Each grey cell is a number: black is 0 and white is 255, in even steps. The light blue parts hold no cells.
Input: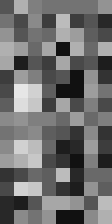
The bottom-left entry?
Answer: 40
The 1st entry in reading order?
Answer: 85
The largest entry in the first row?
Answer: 176
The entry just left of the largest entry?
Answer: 73
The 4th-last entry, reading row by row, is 17
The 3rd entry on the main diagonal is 115
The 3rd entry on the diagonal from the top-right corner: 157
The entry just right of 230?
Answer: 209
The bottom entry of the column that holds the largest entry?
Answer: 138
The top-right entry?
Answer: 147
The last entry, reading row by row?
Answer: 176
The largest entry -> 230
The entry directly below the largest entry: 221
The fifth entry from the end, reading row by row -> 147
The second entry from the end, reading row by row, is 138
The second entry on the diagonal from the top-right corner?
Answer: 85
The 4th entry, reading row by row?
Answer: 115
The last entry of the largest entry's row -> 115

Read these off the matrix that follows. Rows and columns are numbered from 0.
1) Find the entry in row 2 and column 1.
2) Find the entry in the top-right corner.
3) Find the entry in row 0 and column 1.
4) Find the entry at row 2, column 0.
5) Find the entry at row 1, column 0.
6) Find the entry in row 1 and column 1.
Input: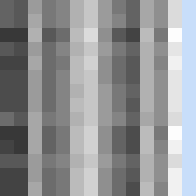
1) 56
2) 219
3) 88
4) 56
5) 99
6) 88

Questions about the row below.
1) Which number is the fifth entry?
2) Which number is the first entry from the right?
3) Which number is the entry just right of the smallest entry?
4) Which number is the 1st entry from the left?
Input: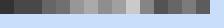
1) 112
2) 92
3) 72
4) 51

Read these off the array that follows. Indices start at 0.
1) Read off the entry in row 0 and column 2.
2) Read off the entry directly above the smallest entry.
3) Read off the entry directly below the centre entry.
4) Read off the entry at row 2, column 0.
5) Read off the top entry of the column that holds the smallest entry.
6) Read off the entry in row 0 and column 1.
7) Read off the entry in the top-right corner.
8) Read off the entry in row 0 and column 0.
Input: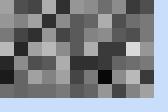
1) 69
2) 58
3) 48
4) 121
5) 110
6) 79
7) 79
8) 161

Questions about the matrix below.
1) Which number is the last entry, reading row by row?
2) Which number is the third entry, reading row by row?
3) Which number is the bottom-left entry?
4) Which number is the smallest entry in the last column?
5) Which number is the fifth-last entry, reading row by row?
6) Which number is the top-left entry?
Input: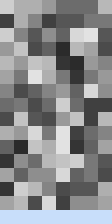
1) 163
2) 175
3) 163
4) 64
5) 216
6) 206
